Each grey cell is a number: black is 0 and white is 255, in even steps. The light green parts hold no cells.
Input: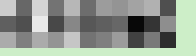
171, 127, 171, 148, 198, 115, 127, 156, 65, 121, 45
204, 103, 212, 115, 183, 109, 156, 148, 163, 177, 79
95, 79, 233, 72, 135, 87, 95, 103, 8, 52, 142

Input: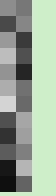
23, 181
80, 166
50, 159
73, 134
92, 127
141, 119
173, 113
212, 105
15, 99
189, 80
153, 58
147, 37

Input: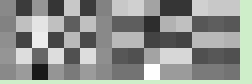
149, 221, 102, 221, 80, 221, 143, 87, 80, 163, 215, 215, 80, 87, 80
130, 192, 228, 192, 94, 192, 137, 94, 94, 45, 178, 192, 87, 94, 87
137, 155, 25, 149, 122, 155, 137, 115, 115, 254, 155, 155, 122, 122, 115
143, 67, 235, 67, 185, 74, 137, 185, 185, 67, 74, 67, 185, 185, 178
137, 59, 149, 53, 200, 59, 130, 200, 208, 163, 53, 53, 208, 200, 200

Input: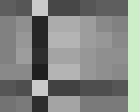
129, 157, 46, 164, 164, 151, 143, 143
129, 151, 38, 180, 180, 157, 151, 137
129, 143, 38, 172, 172, 157, 137, 129
137, 137, 31, 180, 180, 151, 143, 137
115, 122, 46, 164, 164, 122, 122, 122
94, 86, 202, 71, 71, 86, 94, 94
86, 78, 202, 65, 65, 78, 78, 86

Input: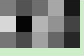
125, 83, 110, 167, 24
118, 75, 161, 102, 39
215, 5, 180, 146, 67

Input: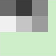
240, 197, 156
106, 58, 135
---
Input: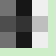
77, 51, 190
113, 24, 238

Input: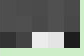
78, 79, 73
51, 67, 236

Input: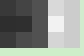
46, 47, 81
58, 75, 81

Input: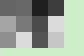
165, 121, 75
143, 219, 84

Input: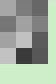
118, 161, 128
162, 193, 91

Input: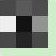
238, 18, 147
73, 37, 74

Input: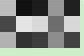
71, 228, 216
178, 50, 61
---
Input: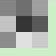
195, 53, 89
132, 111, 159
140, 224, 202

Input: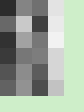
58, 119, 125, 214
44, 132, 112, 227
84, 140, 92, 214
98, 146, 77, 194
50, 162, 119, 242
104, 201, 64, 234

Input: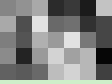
139, 35, 154, 211, 161, 183, 6
169, 78, 226, 105, 112, 49, 70
126, 84, 176, 154, 226, 120, 70
97, 90, 105, 189, 211, 183, 64
133, 146, 169, 43, 57, 27, 195

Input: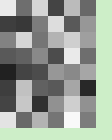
62, 56, 124, 221, 89, 151
33, 68, 76, 151, 137, 166
89, 97, 137, 76, 234, 110
227, 104, 179, 117, 249, 124
234, 110, 213, 68, 187, 104
62, 193, 97, 89, 166, 40
68, 199, 48, 145, 207, 145
130, 213, 117, 179, 207, 159

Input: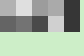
100, 115, 74, 208, 54
178, 223, 156, 170, 54

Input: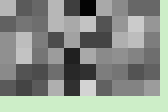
90, 68, 90, 175, 48, 211, 97, 131, 131, 156
138, 83, 76, 110, 40, 48, 125, 117, 83, 97
183, 90, 103, 183, 62, 4, 169, 138, 103, 103
97, 117, 110, 183, 169, 195, 83, 150, 203, 150
144, 189, 125, 76, 162, 68, 68, 175, 189, 125
144, 195, 117, 156, 32, 169, 138, 144, 131, 110

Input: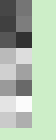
86, 49
154, 105
71, 117
64, 125
208, 161
202, 174
186, 221
228, 251
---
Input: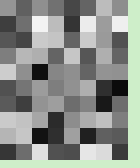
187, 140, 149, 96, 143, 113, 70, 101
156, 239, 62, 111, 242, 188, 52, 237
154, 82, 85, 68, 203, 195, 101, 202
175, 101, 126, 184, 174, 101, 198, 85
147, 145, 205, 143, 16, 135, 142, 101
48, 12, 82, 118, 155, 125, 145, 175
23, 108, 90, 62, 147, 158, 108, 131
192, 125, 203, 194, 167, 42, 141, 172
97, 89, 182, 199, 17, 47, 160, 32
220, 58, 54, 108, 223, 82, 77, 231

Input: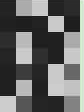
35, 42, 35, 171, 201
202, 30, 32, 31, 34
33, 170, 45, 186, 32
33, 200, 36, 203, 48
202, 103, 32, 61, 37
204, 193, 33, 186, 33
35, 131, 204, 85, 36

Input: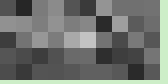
112, 114, 82, 38, 123, 139, 84, 58, 148, 112
91, 109, 145, 141, 126, 146, 125, 135, 42, 158
121, 86, 61, 115, 151, 124, 169, 195, 115, 74
67, 117, 85, 75, 61, 81, 106, 107, 46, 62
42, 88, 76, 57, 84, 83, 87, 96, 96, 88

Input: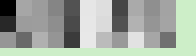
143, 163, 0, 166, 156, 133, 82, 230, 222, 70, 170
149, 164, 40, 156, 157, 142, 74, 231, 219, 81, 178
166, 112, 150, 105, 176, 149, 59, 232, 187, 153, 226

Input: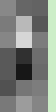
102, 99, 136
185, 87, 123
214, 124, 134
48, 110, 89
23, 106, 89
118, 125, 81
156, 133, 121

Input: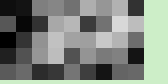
178, 50, 14, 19, 127, 134, 113, 174, 150
216, 189, 87, 7, 50, 168, 183, 59, 114
180, 109, 0, 52, 146, 193, 162, 159, 200
129, 20, 32, 82, 150, 189, 82, 148, 122
100, 104, 90, 106, 44, 55, 117, 62, 20
